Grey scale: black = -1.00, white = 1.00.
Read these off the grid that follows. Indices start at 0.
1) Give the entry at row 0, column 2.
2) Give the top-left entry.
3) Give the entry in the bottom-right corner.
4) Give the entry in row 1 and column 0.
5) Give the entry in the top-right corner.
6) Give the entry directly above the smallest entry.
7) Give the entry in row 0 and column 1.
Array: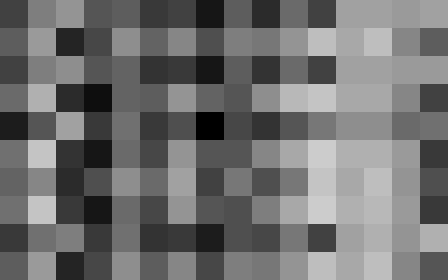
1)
0.16
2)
-0.49
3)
-0.33
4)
-0.27
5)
0.26
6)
-0.22
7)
-0.01

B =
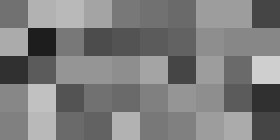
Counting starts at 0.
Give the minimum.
-0.77
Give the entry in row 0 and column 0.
-0.11
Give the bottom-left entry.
0.00
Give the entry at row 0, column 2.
0.45
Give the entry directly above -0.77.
0.40
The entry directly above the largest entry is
0.06
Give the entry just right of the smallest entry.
-0.06
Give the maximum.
0.62
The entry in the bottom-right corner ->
-0.46
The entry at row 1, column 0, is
0.34

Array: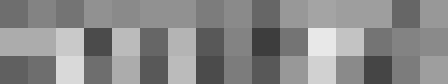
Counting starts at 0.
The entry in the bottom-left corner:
-0.25
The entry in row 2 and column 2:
0.70
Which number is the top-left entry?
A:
-0.14
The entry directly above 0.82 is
0.29
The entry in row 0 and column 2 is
-0.09
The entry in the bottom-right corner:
0.24
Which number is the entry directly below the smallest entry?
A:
-0.31
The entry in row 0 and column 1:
0.03
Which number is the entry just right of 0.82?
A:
0.53
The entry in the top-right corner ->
0.19
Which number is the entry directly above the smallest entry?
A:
-0.20
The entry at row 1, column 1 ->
0.35

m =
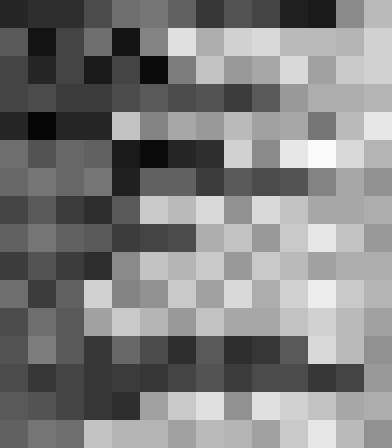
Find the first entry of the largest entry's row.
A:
-0.14
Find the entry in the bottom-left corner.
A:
-0.24
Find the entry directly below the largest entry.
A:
0.03
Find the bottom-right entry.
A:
0.14
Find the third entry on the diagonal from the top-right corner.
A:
0.26
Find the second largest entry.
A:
0.86
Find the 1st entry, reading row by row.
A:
-0.70
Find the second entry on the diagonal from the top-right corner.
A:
0.41
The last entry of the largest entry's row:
0.41
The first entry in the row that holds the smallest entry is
-0.70
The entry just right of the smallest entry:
-0.70
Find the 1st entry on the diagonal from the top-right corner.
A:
0.46
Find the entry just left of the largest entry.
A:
0.81
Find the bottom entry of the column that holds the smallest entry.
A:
-0.08
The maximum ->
0.96
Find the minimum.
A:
-0.96
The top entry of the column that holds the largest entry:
-0.80
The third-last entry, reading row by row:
0.81
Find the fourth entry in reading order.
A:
-0.41
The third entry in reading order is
-0.64
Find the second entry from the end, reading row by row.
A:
0.46
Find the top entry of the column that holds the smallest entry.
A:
-0.64
